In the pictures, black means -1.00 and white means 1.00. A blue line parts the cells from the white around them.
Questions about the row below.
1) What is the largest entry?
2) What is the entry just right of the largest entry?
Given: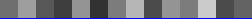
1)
0.59
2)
-0.41

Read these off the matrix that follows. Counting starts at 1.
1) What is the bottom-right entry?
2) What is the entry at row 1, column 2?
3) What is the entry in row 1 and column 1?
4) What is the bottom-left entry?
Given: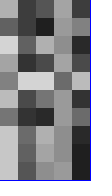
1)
-0.76
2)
-0.52
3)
0.38
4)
0.56

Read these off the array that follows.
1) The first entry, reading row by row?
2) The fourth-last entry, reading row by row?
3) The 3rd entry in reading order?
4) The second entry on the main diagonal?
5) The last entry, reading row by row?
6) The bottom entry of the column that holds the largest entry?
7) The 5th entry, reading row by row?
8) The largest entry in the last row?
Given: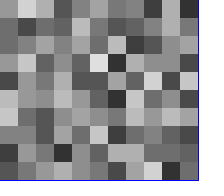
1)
0.19
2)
0.28
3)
0.38
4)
-0.43
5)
-0.14
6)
-0.06
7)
0.02
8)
0.65

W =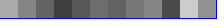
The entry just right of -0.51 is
-0.32
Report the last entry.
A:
0.14
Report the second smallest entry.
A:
-0.41
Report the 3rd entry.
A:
-0.22

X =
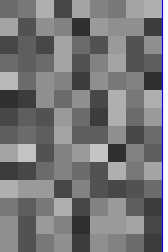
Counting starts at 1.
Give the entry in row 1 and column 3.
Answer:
0.37
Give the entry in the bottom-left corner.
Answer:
0.12
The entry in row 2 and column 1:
0.29
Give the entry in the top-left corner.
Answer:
-0.16
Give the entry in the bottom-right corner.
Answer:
-0.53
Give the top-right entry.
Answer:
0.37
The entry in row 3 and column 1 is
-0.44
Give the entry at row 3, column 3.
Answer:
-0.44
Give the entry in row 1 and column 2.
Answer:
-0.06
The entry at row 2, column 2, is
-0.36
